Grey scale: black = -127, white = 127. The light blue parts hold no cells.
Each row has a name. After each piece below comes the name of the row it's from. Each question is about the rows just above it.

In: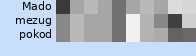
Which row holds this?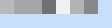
mezug
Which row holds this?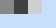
mezug
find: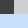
mezug
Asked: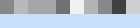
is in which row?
mezug
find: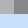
mezug
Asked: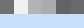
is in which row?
pokod
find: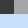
Mado

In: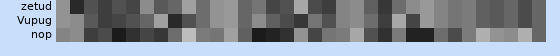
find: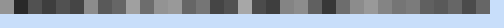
zetud
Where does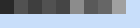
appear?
zetud
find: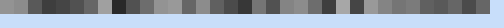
Vupug
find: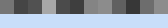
zetud

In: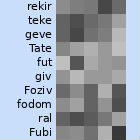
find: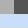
Foziv
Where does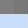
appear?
rekir
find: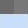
teke
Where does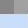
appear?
Tate

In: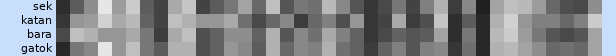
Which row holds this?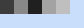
sek
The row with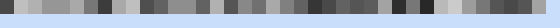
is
bara
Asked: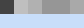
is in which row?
katan
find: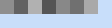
bara
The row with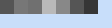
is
sek
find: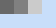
katan
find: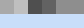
bara

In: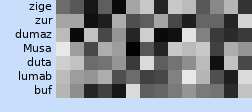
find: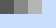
zige
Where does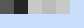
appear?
Musa
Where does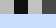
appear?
duta
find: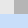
lumab
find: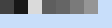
buf
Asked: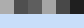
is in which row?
zur
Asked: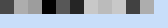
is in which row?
Musa

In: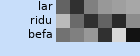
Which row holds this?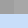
lar
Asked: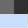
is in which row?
ridu
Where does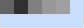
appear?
lar
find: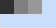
lar
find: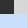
befa
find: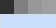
lar

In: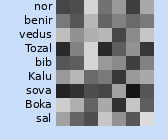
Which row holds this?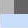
benir
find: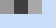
nor
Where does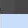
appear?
sova

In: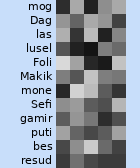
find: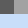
puti
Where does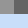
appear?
Dag
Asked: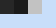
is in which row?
Foli
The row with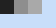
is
mog

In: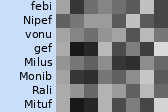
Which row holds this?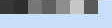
Monib
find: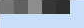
Milus
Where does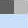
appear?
Rali

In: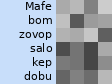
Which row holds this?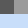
bom
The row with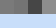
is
kep
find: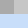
zovop

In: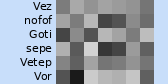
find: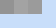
Vez
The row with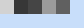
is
sepe
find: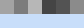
nofof
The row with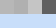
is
Vor
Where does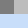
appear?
Goti
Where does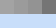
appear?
Vez
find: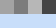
nofof

